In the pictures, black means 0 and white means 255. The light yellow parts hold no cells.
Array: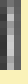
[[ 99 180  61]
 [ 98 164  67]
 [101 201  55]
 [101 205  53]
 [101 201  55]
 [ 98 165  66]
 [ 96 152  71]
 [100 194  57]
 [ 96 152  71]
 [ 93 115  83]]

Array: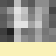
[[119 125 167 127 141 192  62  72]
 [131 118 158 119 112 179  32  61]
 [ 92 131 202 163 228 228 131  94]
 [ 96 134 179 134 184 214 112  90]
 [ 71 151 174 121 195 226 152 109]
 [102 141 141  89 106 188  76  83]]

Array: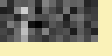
[[112  71 105  88  67  96  74  50  71  80 165 112  85  61]
 [ 35  64  92  27  81  73  60 130  64 105 191 110  55  71]
 [ 83  44  98  73  43  70  86  41   2  18 172  93 124  55]
 [ 64  73 116 104  29 112  97  76  78 112  93  36  80  73]
 [ 61  51  84  29 117  50  74 105  21 109 206 133  39  30]
 [ 48  36 102  96 105  63 103 130  44 102  89  93  44 109]]

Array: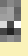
[[128 144 125]
 [ 85  35  67]
 [254  72 217]
 [107 161 159]
 [ 98 162 149]
 [120 136 113]]

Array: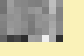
[[ 47 169 238 155 159  45  70  59 100]
 [136 172 145 134 119 135 145 156 125]
 [137 166 144 147 122 141 147 150 129]
 [130 158 151 144 127 133 149 145 134]
 [130 185 126 154 148 136 146 153 114]
 [147 190 140 126 128 134 136 158 117]]

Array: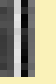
[[117   9 218  84  89]
 [103  35 214  73  57]
 [111   6 225  74  66]
 [108  14 228  72  60]
 [106  22 220  71  58]
 [104  30 216  71  57]
 [103  44 204  78  64]
 [116   7 223  80  80]
 [113   3 228  76  73]
 [103  42 211  76  62]
 [118  13 212  87  94]]

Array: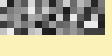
[[ 61  64  63 123 151 124 158  26  32 206 188  47  72 237 193]
 [ 32 235 235  53 151 107 100 159  84  30 147 122 162  94  59]
 [ 41 198  52  95 234  53 205  24 111 159 173  59 154 134 181]
 [111  89  47 150 116  27 124 138 203 108 235 150 142 123  70]
 [122  38 152 185 106 204 128  37 159  93 214  89 135  31 220]]

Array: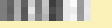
[[231 155 245 233  99  65 182 130 204  90 176 102 125]
 [234 153 236 233  98  77 191 120 228  86 173  95 124]
 [230 154 250 234  91  62 197 117 205  96 169 100 125]]
